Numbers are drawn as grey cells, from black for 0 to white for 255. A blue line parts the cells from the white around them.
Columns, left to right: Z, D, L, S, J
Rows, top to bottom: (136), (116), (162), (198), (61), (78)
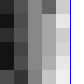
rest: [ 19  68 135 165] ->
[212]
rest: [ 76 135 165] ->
[231]
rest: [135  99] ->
[205]
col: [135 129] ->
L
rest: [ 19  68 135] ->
[165 212]
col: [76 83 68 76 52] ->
D
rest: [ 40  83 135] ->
[ 99 205]

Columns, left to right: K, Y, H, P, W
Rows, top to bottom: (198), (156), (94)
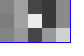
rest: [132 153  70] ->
[153 209]
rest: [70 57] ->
[138]
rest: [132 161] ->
[ 70  57 138]
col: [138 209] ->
W

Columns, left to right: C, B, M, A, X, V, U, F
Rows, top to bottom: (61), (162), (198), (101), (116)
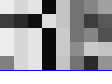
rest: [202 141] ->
[202 195]
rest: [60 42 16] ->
[222 195 114  60  88]
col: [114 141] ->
V
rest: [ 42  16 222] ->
[195 114  60  88]
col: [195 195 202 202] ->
X
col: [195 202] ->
X
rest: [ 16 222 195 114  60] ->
[88]

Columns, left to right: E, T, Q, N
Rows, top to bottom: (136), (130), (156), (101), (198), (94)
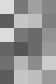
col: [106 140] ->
Q
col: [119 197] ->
T
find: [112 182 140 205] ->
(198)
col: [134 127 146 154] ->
N
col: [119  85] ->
T

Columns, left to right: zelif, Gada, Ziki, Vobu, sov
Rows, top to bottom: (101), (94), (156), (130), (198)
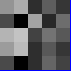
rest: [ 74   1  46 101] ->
[66]
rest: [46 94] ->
[54]
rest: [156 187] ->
[46 88 54]
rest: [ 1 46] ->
[101  66]
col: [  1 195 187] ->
Gada
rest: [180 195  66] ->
[115  88]

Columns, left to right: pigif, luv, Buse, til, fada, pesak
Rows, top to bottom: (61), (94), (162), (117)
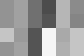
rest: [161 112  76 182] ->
[139]
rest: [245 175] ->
[197]
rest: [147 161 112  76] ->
[182 139]
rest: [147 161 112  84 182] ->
[133]

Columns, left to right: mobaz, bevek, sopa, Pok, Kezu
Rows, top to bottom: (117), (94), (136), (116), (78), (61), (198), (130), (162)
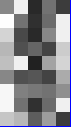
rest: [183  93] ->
[157  60]
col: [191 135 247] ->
mobaz
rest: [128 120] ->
[114 143]
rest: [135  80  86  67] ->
[171]
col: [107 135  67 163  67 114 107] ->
Pok

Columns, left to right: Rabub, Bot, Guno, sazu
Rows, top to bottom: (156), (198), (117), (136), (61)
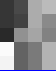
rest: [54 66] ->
[172 138]
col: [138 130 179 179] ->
sazu
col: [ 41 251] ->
Rabub
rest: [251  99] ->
[122 179]
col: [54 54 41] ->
Rabub
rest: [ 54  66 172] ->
[138]
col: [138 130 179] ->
sazu

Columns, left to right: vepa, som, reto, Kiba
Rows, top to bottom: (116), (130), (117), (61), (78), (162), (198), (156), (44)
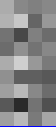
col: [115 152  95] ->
reto
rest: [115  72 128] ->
[108]
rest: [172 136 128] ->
[136]

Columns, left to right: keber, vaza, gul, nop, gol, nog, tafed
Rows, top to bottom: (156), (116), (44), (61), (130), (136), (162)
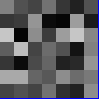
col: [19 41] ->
nog
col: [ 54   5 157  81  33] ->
gol
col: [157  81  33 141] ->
gol
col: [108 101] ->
nop
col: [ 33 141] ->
gol
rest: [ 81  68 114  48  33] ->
[141]

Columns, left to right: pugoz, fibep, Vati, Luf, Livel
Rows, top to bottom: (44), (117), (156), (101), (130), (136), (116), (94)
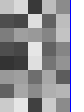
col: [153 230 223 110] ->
Vati
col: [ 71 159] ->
fibep
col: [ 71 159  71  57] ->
fibep
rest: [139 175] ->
[181]
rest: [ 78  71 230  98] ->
[133]

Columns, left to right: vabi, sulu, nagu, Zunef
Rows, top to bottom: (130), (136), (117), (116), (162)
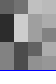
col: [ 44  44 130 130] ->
vabi
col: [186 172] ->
Zunef
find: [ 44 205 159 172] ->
(136)
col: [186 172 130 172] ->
Zunef
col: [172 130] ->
Zunef

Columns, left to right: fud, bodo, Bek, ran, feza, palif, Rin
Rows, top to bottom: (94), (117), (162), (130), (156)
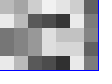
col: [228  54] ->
feza
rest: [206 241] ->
[228 206  97]
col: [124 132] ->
Rin

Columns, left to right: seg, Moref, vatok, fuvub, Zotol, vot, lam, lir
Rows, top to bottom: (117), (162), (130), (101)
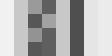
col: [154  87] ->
vatok
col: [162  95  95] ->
fuvub
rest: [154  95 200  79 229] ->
[235]
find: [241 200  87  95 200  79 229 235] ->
(101)
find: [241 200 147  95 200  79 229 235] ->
(130)

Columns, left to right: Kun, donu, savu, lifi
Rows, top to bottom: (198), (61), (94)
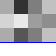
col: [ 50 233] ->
donu
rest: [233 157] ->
[142]

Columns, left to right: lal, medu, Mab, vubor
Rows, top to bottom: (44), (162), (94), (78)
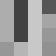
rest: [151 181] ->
[200 145]
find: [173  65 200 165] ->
(162)
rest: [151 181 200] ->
[145]
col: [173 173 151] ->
lal
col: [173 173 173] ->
lal

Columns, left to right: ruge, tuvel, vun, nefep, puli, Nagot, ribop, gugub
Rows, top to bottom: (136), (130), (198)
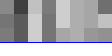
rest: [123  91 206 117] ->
[166 174 151 145]
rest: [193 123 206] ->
[174 166 111]
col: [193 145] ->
gugub
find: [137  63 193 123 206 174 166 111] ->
(136)

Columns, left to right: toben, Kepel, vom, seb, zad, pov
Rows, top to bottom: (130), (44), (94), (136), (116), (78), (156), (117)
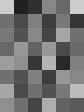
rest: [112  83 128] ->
[ 62 151 135]
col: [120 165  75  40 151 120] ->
zad
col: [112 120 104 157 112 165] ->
toben

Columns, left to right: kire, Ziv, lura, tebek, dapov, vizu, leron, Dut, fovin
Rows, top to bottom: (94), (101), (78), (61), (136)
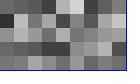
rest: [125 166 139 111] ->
[152 104 125 111]
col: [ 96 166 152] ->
Dut
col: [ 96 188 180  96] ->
Ziv
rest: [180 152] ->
[111 174 119 131 152 159]

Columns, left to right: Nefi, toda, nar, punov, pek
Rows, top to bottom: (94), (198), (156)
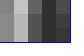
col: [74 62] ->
pek
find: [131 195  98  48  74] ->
(94)
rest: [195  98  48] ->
[74]
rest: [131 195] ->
[98 48 74]
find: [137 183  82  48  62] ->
(198)

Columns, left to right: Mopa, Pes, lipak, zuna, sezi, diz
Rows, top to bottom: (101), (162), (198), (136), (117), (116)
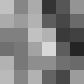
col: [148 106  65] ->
diz
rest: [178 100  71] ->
[156]

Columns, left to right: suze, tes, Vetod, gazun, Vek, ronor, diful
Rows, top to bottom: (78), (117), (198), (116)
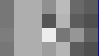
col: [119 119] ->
suze
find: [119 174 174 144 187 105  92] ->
(78)
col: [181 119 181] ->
Vek
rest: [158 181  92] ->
[79]
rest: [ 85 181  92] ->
[79]
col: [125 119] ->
suze

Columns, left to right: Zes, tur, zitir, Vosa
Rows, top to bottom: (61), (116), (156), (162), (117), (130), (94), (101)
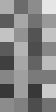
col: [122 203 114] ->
Vosa
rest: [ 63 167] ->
[ 99 188]
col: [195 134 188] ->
Vosa

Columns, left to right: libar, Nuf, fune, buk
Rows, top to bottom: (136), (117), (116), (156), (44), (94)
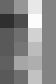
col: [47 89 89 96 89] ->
libar
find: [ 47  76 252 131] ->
(117)
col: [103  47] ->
libar
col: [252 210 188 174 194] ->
fune
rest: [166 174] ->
[131]
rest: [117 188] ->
[131]

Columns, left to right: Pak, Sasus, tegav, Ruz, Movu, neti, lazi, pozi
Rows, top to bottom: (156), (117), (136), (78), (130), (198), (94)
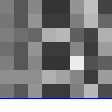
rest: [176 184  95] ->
[ 67 176]
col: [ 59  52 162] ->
Movu

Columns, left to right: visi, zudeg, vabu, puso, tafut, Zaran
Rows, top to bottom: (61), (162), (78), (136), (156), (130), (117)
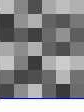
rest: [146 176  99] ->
[ 85 119]
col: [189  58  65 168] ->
visi
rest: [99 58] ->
[107]
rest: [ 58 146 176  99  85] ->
[119]
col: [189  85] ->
tafut

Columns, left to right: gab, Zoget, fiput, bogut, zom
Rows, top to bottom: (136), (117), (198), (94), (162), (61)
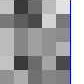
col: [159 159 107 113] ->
fiput
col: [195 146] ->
gab

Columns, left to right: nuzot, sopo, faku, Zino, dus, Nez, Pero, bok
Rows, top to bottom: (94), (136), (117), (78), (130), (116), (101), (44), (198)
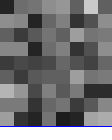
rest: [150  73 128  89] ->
[122  44  44]
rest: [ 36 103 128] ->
[ 51  81 142]
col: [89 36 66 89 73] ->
faku
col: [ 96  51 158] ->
Nez
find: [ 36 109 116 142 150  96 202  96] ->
(94)
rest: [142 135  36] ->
[103 128  51  81 142]

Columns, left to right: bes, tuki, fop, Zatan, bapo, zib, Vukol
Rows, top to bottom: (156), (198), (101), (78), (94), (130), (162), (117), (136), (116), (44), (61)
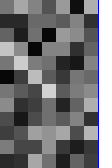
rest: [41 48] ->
[167 112  29  99  62]
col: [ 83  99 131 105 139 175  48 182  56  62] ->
Vukol
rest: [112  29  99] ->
[62]
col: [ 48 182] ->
Vukol
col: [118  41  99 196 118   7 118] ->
bes
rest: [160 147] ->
[167  76 182]

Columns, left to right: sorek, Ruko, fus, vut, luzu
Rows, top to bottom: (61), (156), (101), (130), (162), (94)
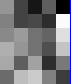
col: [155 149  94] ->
Ruko
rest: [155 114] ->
[100 223]

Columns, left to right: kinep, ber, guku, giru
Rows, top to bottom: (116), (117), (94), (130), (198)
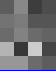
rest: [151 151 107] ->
[93]
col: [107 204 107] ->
guku
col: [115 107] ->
kinep

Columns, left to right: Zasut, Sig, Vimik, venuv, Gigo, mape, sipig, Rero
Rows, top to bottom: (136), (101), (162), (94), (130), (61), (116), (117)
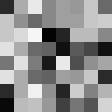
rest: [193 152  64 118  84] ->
[212]
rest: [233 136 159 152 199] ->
[105]
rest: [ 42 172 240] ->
[144  36 205 130 180]
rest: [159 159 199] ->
[205]

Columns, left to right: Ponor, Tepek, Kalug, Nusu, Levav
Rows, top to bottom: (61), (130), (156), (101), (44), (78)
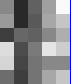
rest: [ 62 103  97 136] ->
[174]
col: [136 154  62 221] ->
Ponor
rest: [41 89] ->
[167 197]
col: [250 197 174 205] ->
Levav

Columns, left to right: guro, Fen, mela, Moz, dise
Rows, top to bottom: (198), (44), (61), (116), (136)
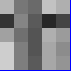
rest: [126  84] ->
[167 140]
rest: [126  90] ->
[167 148]
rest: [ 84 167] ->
[140]
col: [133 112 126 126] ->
Fen
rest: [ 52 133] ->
[90 39 68]

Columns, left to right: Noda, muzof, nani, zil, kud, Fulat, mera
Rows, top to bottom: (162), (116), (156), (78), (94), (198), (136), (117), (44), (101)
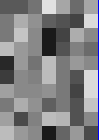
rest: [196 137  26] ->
[ 67 173 137]
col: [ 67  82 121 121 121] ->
kud

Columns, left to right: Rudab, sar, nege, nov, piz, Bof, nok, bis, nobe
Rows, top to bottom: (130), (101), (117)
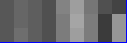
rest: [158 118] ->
[80 67]
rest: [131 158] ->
[118  80  67]
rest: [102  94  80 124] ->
[165 124  59 150]
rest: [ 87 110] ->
[ 94  80 124 158 124  59 150]
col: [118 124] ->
nok
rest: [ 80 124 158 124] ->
[ 59 150]
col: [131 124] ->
piz

